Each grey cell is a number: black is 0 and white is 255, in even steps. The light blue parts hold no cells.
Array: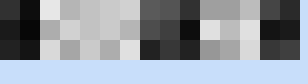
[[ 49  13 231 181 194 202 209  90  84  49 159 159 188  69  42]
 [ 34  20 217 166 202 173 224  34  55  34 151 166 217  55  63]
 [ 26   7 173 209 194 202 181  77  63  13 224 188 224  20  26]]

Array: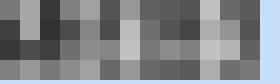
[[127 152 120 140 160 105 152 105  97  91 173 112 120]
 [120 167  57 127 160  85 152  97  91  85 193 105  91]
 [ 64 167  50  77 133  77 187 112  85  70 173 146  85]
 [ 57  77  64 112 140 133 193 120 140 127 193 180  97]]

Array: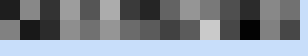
[[129  24  43 142 113 149 107  91  65  91 202  71   3 129  71]
 [ 30 136  51 157  85 172  58  37  99 149 121  79  43 136 113]]

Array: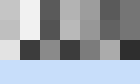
[[227  60 138  60 124 171  46]
 [197 241  90 179 157  90 117]
 [191 241  83 185 151  98 117]]

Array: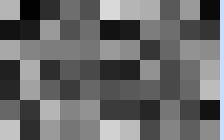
[[196  45 154 118 132 209 188  73 132  95 140]
 [181   2  45 110  81 217 181 174  89 154  10]
 [168 132 125 125 118 154 140  53 103 146 140]
 [103  53 181 132 146  59  59  38 118  67  18]
 [ 38 162  95  59 103  81  89  95  73 103 188]
 [ 32 174  45  89  73  38  32 146  73 110 168]
 [ 18  26 154  81 110  18  26 125 110  67  53]]

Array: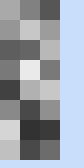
[[213  50  58]
 [192  73 108]
 [169 129  86]
 [150 199 156]
 [137  73 144]
 [121 234 121]
 [ 94 101 184]
 [ 65 177 199]]

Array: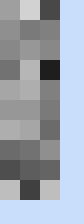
[[190  64 190]
 [174 166 107]
 [166 174 128]
 [159 210  72]
 [151 151 122]
 [143 122 128]
 [136 151 136]
 [114 182  30]
 [107 114 143]
 [ 78  93 100]]

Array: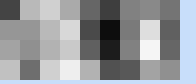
[[193 110 208 238 178  81  88 163 144]
 [163 144 178 201  96  28 129 245 102]
 [150 150 185 216  74  13 122 222  96]
 [ 68 185 208 170 102  62 129 137 116]]

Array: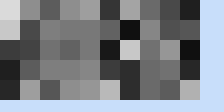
[[218 142  92 142 158  53 164 106  73  31]
 [200  73 126 120 120  98  16 134  80  86]
 [ 60  67 113  98 120  24 200 113 150  16]
 [ 39 158  86 142 150 185  45 106  92 177]
 [ 31  92 126 126 134  60  45 106 113  39]]
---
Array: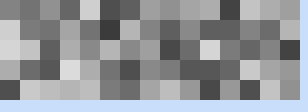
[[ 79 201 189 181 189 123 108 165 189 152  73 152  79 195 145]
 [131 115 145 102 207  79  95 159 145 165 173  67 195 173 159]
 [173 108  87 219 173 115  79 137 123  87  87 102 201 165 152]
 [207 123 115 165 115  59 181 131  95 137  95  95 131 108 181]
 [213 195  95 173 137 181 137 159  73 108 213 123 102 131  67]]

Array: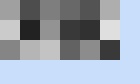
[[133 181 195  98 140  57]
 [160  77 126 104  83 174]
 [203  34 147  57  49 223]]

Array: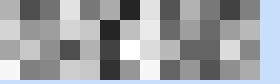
[[165 199 143  78 178  66 255 219 185 100 100 219 135]
 [178  78 114 226 120 171  37 226  84 178 120  66 128]
 [212 150 158 212 199  37 191 234 106 158 106 158 185]
 [247 128 135 206 199  50 150 247 100 150  84 143 171]]

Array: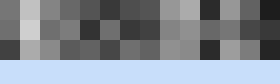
[[ 65 171 138  91  98  71 111  98 144 138  43 157 124  37]
 [111 207 111 124  51 111  57  65 132 144 104 118  71  57]
 [118 193 132 104  84  57  78  84 151 171  43 151  98  29]]

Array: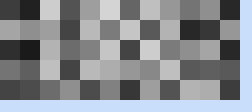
[[ 47  26 179 108 129 197  68 205 123 143 165  40]
 [ 61  33 205  83 158 212 101 191 151 116 143  40]
 [ 68  76 108 143  76 129  55 158  83 179 173  61]
 [116  95 191  68 185 173 151 136 191  89  95  89]
 [165 143 158  68 185 123 197  89 179  40  55 151]]

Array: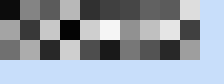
[[ 12 132  91 184  48  64  70  97  91 221]
 [112 172  40 207  77  25 119  83  40 158]
 [164  56 200   4 207 245 145 192 229  64]]

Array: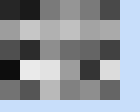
[[ 13 234 226 157  52 220]
 [ 38  26 122 149 122  73]
 [ 79  44 142 109 101  65]
 [115  85 185 129 142 101]
 [157 198 177 192 163 170]]

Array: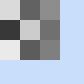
[[ 56 204 112]
 [218  98 141]
 [234  92 127]]
